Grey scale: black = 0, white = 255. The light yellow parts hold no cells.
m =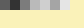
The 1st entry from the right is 229
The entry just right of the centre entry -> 207
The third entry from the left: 124

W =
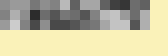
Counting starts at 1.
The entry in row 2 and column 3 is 142
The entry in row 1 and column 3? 154
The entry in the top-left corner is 142
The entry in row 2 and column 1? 130
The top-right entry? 97
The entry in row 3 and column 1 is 154
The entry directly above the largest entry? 175
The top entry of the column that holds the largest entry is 154
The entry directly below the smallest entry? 73
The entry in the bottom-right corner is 175
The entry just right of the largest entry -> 130
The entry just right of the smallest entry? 109
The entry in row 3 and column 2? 204

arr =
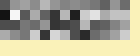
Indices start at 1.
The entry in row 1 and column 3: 161
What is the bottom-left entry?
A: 171
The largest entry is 246
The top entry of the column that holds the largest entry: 149
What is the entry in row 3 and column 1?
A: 77
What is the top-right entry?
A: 108
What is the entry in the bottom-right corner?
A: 204
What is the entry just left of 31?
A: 183
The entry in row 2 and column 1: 19
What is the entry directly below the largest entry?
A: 77
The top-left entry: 88
